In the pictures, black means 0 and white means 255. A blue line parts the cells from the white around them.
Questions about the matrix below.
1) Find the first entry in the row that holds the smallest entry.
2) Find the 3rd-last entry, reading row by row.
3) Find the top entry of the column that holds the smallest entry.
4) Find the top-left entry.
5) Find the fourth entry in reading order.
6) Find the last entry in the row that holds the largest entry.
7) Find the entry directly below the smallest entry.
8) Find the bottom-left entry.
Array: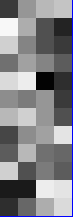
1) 218
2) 103
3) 184
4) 58
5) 196
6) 35
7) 150
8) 46

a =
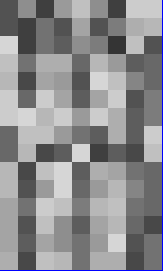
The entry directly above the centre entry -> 154
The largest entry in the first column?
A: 214
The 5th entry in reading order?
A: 192
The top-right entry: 204
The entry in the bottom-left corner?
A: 174
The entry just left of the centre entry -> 154
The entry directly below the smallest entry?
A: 154
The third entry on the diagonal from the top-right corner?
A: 52
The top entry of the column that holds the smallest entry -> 63
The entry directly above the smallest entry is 124
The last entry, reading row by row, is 114
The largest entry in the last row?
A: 192
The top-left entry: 82
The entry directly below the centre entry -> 214
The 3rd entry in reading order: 63
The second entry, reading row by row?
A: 142
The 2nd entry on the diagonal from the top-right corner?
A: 174
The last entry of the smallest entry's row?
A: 82
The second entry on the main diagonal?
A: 63
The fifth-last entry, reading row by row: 114
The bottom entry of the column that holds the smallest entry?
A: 174

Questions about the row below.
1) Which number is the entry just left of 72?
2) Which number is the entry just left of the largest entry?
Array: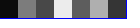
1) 124
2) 72

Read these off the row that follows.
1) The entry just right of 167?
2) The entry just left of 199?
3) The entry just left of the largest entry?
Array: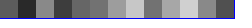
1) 208
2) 157
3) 167

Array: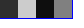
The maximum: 204
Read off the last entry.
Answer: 128
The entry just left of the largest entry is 46

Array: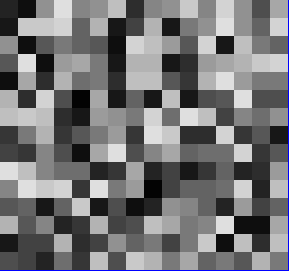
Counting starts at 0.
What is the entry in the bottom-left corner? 78
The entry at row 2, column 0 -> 145
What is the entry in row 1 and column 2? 201
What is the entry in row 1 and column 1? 201
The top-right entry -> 167
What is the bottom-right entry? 121
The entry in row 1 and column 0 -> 23
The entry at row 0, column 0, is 35
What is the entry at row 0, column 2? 145
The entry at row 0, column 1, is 14
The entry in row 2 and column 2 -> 87

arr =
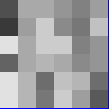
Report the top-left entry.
79
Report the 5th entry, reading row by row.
129
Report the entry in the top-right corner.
158
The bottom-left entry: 225
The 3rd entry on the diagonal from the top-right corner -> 204
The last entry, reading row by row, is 89
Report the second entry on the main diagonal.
158
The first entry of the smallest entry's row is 57
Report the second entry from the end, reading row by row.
158
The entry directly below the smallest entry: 225
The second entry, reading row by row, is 169

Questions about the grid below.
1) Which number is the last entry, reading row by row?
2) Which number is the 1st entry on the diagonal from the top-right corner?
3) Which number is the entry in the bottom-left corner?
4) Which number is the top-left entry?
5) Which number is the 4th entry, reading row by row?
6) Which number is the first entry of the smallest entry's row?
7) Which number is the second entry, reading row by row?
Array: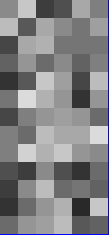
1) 98
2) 127
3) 107
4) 138
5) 79
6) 51
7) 199
